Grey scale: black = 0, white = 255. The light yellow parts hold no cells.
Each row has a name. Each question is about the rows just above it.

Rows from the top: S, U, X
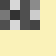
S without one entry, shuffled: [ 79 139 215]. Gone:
[68]
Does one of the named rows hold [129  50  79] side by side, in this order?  no
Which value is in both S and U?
[79]
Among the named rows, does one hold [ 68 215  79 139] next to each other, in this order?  yes

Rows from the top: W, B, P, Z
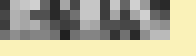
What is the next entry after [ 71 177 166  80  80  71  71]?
[177]
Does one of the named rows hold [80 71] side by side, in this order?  yes
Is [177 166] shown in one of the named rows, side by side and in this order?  yes

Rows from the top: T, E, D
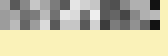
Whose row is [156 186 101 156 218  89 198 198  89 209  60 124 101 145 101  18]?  D
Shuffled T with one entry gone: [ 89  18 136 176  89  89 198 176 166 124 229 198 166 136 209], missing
[80]

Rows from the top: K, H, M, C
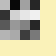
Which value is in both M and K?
[38]
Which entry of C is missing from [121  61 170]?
[180]
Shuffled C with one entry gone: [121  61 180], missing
[170]

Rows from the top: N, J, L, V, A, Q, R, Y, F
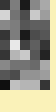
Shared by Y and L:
[86]
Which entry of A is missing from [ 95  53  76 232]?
[65]

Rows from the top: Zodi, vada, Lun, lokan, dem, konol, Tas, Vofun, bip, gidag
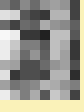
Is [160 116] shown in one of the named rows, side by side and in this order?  yes
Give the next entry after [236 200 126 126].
[87]
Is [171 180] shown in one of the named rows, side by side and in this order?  no
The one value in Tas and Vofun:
[78]
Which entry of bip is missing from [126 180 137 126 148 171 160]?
[116]
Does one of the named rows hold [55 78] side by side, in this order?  yes
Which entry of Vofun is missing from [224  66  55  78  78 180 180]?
[45]

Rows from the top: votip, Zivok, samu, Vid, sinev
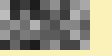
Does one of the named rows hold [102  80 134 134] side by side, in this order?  yes
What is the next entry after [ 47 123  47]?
[59]
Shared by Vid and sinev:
[168]
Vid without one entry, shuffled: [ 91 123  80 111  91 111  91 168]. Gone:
[156]

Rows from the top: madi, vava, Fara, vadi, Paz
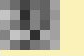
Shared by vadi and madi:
[161]
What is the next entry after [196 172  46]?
[172]
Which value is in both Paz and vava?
[131]
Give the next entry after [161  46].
[131]

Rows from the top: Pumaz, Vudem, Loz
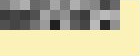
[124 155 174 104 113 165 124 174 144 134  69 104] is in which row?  Pumaz
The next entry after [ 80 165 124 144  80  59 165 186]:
[174]
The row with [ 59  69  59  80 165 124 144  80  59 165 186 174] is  Vudem
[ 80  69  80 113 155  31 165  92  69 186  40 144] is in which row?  Loz
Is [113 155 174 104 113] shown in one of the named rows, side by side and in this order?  no

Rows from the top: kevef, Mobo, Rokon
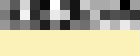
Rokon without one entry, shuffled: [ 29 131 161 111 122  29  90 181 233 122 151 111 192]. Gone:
[222]
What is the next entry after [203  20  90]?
[192]
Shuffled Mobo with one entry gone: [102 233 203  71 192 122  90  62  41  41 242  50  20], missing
[80]

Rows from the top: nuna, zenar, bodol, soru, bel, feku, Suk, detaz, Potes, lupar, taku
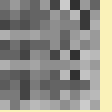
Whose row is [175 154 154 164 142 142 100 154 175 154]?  soru
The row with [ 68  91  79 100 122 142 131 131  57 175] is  bodol
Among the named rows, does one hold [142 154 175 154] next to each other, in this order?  yes
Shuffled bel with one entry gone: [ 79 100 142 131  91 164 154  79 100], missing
[112]
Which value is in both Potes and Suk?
[175]
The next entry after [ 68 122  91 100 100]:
[91]

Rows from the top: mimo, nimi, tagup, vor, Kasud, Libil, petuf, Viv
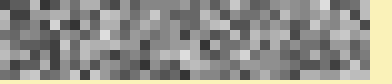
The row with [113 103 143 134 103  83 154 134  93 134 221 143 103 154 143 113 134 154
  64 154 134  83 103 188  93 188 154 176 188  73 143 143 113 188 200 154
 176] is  vor
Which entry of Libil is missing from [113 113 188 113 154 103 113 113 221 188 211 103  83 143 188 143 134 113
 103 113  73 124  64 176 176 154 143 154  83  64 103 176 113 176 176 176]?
[165]
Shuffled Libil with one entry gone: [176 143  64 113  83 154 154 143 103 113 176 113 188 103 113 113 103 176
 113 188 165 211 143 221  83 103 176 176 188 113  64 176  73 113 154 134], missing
[124]
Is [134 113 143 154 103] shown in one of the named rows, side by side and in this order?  no

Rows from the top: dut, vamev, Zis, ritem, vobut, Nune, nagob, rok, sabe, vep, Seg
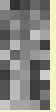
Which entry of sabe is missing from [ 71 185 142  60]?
[82]
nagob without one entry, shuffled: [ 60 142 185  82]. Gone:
[92]
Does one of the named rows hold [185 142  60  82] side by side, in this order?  yes

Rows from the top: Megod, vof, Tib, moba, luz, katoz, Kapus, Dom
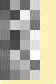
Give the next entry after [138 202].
[192]
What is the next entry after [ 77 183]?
[223]
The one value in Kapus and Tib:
[117]
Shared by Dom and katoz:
[127]

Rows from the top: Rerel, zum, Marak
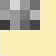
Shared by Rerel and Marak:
[152]
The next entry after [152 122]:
[182]
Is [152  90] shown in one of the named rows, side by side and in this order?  no
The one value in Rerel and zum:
[152]

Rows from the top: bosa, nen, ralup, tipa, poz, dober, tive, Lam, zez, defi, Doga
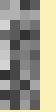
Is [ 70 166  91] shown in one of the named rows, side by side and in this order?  no
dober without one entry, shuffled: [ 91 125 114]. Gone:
[199]
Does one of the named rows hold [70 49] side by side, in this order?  no
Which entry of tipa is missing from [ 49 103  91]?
[80]
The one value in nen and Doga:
[156]
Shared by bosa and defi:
[60]

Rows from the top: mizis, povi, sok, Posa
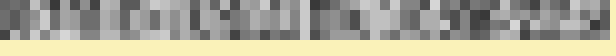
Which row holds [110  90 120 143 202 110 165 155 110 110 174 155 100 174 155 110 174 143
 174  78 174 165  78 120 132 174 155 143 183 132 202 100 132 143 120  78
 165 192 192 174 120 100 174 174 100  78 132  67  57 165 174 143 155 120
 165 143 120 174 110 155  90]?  povi
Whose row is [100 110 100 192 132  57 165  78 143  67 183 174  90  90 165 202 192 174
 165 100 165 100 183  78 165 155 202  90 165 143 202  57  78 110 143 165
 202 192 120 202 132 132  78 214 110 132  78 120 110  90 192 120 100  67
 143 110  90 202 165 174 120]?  mizis
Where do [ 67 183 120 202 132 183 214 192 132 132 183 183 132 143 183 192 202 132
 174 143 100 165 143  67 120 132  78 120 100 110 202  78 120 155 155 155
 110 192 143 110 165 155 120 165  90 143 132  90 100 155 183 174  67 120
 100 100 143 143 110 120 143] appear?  Posa

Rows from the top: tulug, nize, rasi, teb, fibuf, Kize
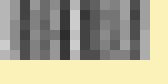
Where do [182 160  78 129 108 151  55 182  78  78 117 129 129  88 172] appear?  Kize
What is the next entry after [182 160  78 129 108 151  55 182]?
[78]
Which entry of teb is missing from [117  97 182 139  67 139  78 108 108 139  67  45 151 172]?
[192]

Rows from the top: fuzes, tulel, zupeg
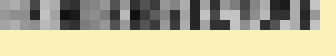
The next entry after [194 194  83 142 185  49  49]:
[173]
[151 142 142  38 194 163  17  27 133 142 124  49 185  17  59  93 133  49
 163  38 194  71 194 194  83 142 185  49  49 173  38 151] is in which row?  tulel
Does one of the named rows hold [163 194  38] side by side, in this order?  no
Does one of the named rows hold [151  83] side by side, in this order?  yes

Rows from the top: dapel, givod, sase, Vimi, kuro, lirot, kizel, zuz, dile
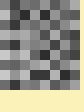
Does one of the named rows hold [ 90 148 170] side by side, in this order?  no
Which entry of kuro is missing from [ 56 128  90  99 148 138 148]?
[67]
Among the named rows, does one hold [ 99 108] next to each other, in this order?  no
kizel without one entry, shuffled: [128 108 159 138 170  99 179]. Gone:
[90]
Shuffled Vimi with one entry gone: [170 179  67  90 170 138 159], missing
[79]
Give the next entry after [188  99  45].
[159]
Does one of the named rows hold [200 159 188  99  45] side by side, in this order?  yes

